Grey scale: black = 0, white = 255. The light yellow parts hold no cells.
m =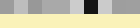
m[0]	156
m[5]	204
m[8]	158
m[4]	169

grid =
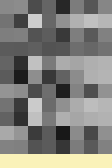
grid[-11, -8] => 137
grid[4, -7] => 46
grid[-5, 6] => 79
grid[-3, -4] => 175
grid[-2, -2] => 72
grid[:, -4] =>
[39, 145, 57, 85, 172, 98, 30, 144, 175, 24, 54]
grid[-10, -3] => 177
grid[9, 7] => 144
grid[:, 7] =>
[134, 182, 129, 114, 179, 180, 146, 182, 178, 144, 129]
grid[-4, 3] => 107
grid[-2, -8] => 169
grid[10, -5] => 91
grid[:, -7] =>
[140, 63, 128, 90, 46, 27, 141, 58, 47, 149, 128]
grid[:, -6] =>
[76, 206, 83, 95, 193, 142, 75, 203, 192, 59, 83]
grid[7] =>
[115, 58, 203, 107, 144, 172, 189, 182]
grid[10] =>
[130, 128, 83, 91, 54, 124, 89, 129]
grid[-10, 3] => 103
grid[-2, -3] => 139
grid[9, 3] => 91
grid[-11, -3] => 124
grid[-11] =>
[137, 140, 76, 101, 39, 124, 86, 134]

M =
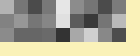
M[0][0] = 179
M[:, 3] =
[120, 134, 106]
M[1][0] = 130
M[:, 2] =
[75, 118, 102]
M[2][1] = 102
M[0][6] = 117
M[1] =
[130, 151, 118, 134, 224, 92, 57, 117, 186]
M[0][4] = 230

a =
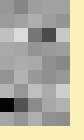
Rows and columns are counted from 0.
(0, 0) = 151
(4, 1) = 171
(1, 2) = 174
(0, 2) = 158
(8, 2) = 175
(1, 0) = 155
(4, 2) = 169
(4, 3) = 144
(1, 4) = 148
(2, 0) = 191
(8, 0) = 165
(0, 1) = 134
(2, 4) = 199

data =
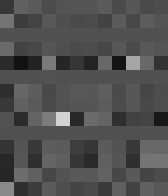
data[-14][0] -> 56
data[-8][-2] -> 70
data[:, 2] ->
[90, 68, 81, 72, 35, 80, 93, 90, 100, 80, 57, 47, 97, 61]
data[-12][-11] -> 81
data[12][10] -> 68
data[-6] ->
[82, 44, 100, 124, 210, 40, 107, 100, 47, 66, 68, 24]
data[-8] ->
[46, 103, 93, 73, 83, 88, 87, 95, 74, 87, 70, 77]
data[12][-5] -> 98
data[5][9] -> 81
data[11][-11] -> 86
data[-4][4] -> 91
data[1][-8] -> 79
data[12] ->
[38, 109, 97, 71, 83, 89, 88, 98, 71, 89, 68, 76]
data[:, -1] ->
[77, 85, 81, 84, 51, 81, 77, 78, 24, 80, 104, 116, 76, 88]
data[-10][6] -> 36
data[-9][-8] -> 81
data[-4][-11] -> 84
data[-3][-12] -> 40
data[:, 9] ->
[87, 72, 81, 75, 166, 81, 87, 86, 66, 80, 57, 47, 89, 67]
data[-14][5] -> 85
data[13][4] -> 78
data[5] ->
[80, 81, 80, 82, 81, 81, 80, 81, 81, 81, 80, 81]
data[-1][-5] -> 59
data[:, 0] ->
[56, 116, 81, 106, 43, 80, 46, 57, 82, 80, 52, 40, 38, 138]
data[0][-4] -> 75
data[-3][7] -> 96
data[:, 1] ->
[97, 60, 81, 67, 18, 81, 103, 97, 44, 80, 84, 86, 109, 47]
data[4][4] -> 37

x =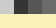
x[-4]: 203
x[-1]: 108
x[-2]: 87

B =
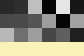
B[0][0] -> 41
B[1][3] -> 157
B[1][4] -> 6
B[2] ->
[184, 112, 157, 70, 95, 32]
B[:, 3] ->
[5, 157, 70]
